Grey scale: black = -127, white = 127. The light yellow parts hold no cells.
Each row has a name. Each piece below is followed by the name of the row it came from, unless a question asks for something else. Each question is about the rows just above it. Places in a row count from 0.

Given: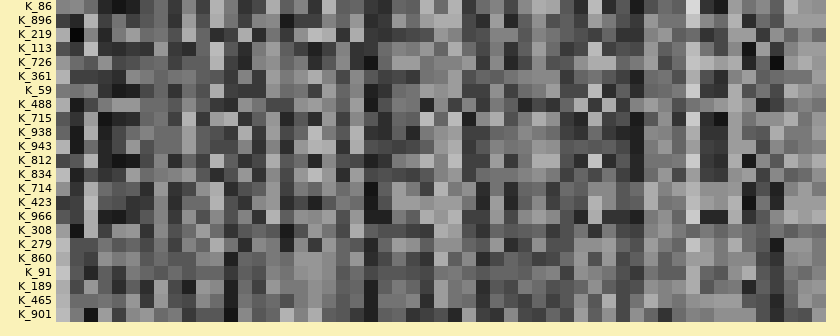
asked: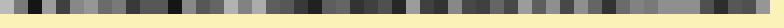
K_901
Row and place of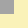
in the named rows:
K_86, 35

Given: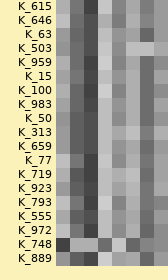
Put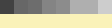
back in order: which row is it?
K_100
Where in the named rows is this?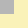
K_923, 5
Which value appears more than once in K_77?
[-10]

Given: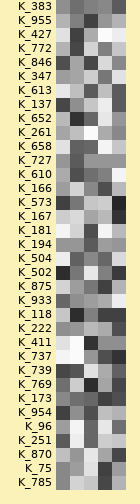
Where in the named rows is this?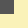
K_739, 1
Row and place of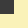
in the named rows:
K_502, 4
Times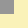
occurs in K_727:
4
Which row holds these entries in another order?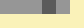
K_727
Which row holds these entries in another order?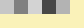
K_772

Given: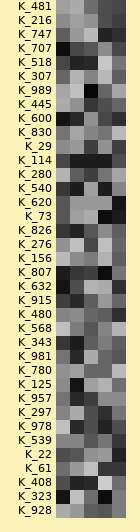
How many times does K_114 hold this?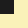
3
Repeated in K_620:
[25]
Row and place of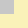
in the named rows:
K_518, 3
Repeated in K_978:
[-49]
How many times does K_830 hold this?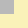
1
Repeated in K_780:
[-25]

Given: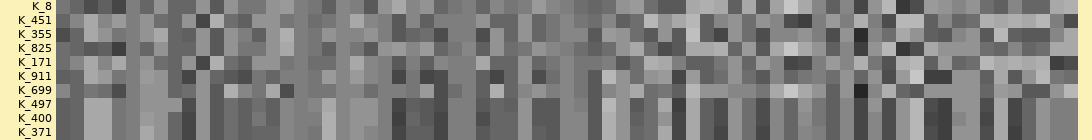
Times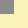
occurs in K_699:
0
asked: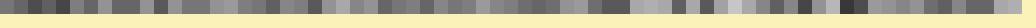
K_8
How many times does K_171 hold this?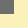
7
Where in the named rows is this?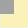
K_8, 51
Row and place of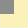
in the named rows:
K_400, 53
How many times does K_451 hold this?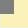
10
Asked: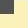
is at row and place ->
K_171, 59

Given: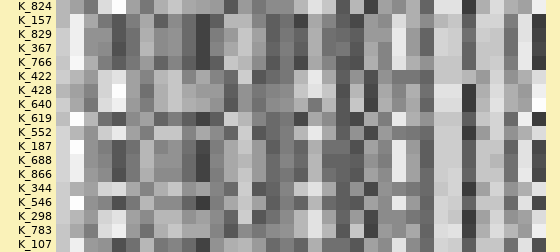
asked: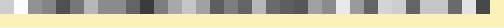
K_546
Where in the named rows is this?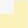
K_766, 1
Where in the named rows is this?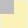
K_619, 0

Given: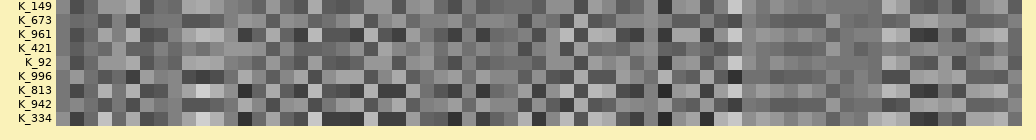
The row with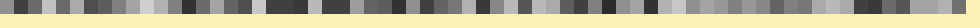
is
K_334
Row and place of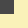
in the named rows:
K_813, 1

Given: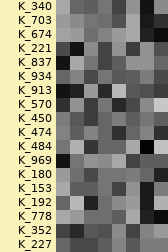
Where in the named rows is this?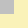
K_484, 7
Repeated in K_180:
[-10]
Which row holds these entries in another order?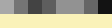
K_837
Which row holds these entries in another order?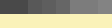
K_227
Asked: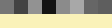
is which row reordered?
K_340
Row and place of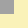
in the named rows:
K_674, 0
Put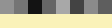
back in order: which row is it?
K_340

